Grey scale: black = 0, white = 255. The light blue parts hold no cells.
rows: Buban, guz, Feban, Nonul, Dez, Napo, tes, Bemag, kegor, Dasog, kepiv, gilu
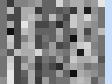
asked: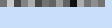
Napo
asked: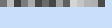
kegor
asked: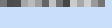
Feban
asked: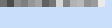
Buban
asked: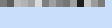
Bemag

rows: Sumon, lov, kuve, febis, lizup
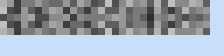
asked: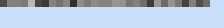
kuve
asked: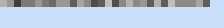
lizup
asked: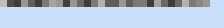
lov

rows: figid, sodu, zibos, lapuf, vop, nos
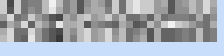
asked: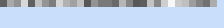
lapuf
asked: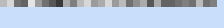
nos
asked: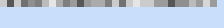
sodu

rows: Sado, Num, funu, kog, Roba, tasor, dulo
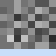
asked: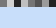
tasor
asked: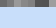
Sado
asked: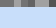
dulo
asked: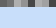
kog
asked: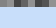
Roba

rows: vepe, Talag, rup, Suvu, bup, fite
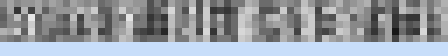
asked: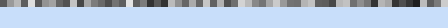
rup
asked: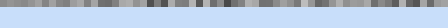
vepe

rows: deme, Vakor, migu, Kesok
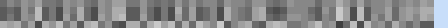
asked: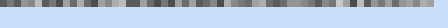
migu
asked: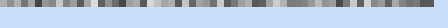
Kesok

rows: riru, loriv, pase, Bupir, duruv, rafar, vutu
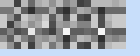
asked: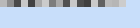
vutu
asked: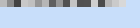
pase
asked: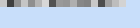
Bupir
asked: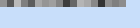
rafar
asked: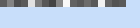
duruv

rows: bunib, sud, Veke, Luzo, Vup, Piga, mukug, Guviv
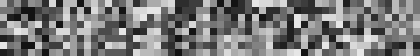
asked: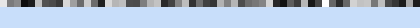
mukug
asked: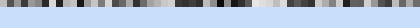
bunib

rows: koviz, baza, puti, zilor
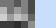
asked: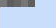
koviz
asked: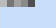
baza
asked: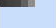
zilor

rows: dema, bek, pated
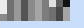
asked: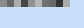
pated
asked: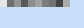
bek
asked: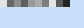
dema
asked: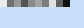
dema

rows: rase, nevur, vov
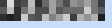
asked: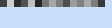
rase
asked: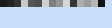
vov
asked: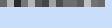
nevur

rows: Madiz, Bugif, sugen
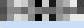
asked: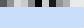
sugen
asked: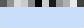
Madiz
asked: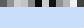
Madiz
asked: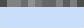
Bugif

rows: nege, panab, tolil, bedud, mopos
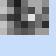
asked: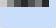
bedud
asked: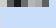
nege
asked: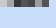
panab
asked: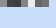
tolil

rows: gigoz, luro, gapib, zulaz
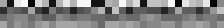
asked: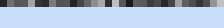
luro
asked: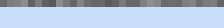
gapib

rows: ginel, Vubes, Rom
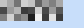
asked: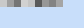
ginel
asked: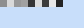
Rom

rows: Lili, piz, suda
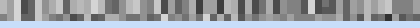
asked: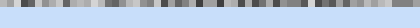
Lili
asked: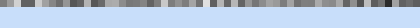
suda

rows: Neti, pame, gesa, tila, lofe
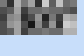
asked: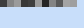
gesa
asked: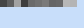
lofe
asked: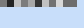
Neti

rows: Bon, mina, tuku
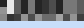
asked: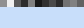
mina
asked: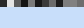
Bon

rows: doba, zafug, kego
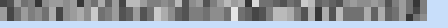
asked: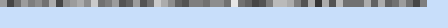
zafug
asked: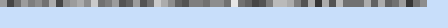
kego

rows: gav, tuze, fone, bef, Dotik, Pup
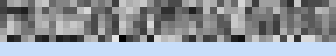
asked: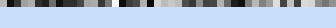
Pup
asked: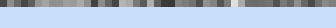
fone

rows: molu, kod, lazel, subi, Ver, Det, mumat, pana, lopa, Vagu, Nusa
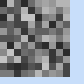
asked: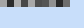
mumat
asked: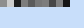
pana
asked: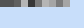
Det
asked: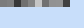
Nusa

